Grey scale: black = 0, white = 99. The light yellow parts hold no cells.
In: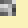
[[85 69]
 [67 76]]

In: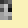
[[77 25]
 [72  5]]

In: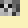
[[82  8]
 [32 82]]

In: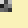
[[42 52]
 [36 19]]

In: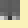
[[37 35]
 [36 35]]

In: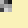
[[65 60]
 [82 71]]
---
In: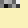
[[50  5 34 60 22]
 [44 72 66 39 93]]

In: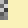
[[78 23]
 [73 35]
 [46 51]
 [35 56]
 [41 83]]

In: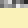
[[41 62 57 47 91 67 73]
 [52 67 85 31 52 36 15]]

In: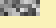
[[47 18 63 74 74 35 24 35 24 68]
 [68 41 58 41 35 68 80 74 63 29]
 [53 58 53 29 47 47 47 41 80 58]
 [35 63 68 74 29 86 68 35 29 86]]

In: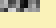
[[41 20 78 83 41 25 68 58 63 58]
 [63 68 36 46 63  9  4 52 68 36]
 [58 73 25 30 58 14  4 46 52 30]]

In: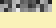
[[67 20 47 67 90 52 57 47 52 78 25 57 73]
 [14 36 30 67 73 36 42 30 36 14 67 57 14]
 [62 67 25 73 20 47 47 20 30 57 25 52 73]]

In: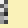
[[47 16]
 [58 26]
 [93 31]
 [87 36]
 [36 70]
 [64 76]]
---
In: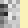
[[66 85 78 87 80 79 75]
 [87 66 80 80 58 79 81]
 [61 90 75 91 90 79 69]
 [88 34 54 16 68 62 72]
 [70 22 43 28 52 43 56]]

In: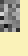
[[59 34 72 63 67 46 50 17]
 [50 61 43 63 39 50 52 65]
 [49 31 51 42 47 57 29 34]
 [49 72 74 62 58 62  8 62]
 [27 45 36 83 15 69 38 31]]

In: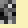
[[58 12 37  5 37 38]
 [23 82 32 54 46 71]
 [48 24 44 38 13 18]
 [53 48 20  3 11 70]]

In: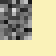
[[10 39 50 38 52 66 66 16 53 75]
 [75 36 17 47 27 38 53  6 39 66]
 [60 45 14 42 46 51 41 51 37 37]
 [18 33 49 33 24 43 18 41 34  8]
 [64 28 85 69 26 49 40 15 68 51]
 [27 12 30 30 27 52 23 32 40 29]
 [21 50 50 28 47  9 52 35 34 64]
 [21 53 79 48 49 33 52 47 51 52]]

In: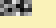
[[56 38 16 73]
 [49 77 21 61]
 [13 13  3 37]
 [61  3 45 91]
 [87 52 46 59]
 [23 52  3 49]
 [16 68 39 49]
 [57 34 66 23]]

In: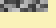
[[63 29 64]
 [67 35 53]
 [27 68 49]
 [45 23 23]
 [62 27 43]
 [69 70 27]
 [43 74 33]
 [21 23 76]
 [29 51 74]
 [30 60 64]
 [24 59 19]
 [69 27 44]]
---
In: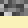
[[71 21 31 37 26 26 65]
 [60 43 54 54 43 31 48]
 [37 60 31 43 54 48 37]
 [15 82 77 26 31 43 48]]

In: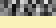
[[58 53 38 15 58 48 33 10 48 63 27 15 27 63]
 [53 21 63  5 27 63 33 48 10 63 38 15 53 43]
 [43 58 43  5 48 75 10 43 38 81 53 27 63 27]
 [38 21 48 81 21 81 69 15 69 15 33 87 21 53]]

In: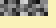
[[64 12 47 36 12 76 82 30 18  6 52 52]
 [58 36 52 18 41 47 30 52 41 30 18 52]
 [36 41 58 58 30 58 41 24 47 64 47 64]
 [24 64 47 30 12 76 70 18 36 70 41 12]]

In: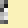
[[75 91]
 [70 80]
 [64 32]
 [54  9]
 [43 32]
 [26 96]]

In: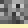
[[72 39 56 77 16 77 45]
 [67 39 56 22 72 39 50]
 [50 50 45 28 39 61 34]
 [39 39 34 28 22 34 61]
 [34 28 56 61 45 56 50]
 [28 45 45 67 67 61 50]]

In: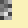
[[66 88 27]
 [49 38 27]
 [44 55 76]
 [32 49 71]
 [22 61 66]]

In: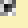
[[85 21 38 91]
 [79  5 21 44]
 [56 61 97 73]
 [50 91 73 33]]
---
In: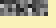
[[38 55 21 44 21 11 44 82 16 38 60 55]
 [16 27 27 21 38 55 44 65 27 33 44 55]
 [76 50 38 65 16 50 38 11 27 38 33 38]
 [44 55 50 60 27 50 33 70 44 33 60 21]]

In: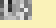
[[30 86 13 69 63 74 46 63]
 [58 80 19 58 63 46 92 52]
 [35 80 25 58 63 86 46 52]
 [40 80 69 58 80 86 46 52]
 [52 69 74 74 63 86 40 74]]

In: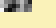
[[95 19  3 24 56 66 40 51]
 [72 61 19  8 29 66 35 40]
 [78 51 46 29 56 72 46 14]]

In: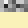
[[74 57 51 46 74 63 40]
 [68 94 57 35 79 79 57]
 [68 13 68 51 24 40 46]]

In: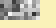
[[40 69 40 45 51 63 45 57 69 90]
 [40 45 51 30 30 69 74 79 79 74]
 [24 63 57 40 30 90 57 85 57 85]
 [57 63 63 24 45 57 79 95 63 74]
 [51 35 95 79 79 79 45 74 19 51]]

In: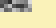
[[38 33 18 69 59 54 49 85]
 [74 38 44 74 64 44 64 54]
 [28 54 74 33 23 23 38 69]]

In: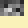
[[27 22 27 32 37 16]
 [49 60 43 54 66 27]
 [32 16 54 49 54 37]
 [43 72 84 37 11 43]]
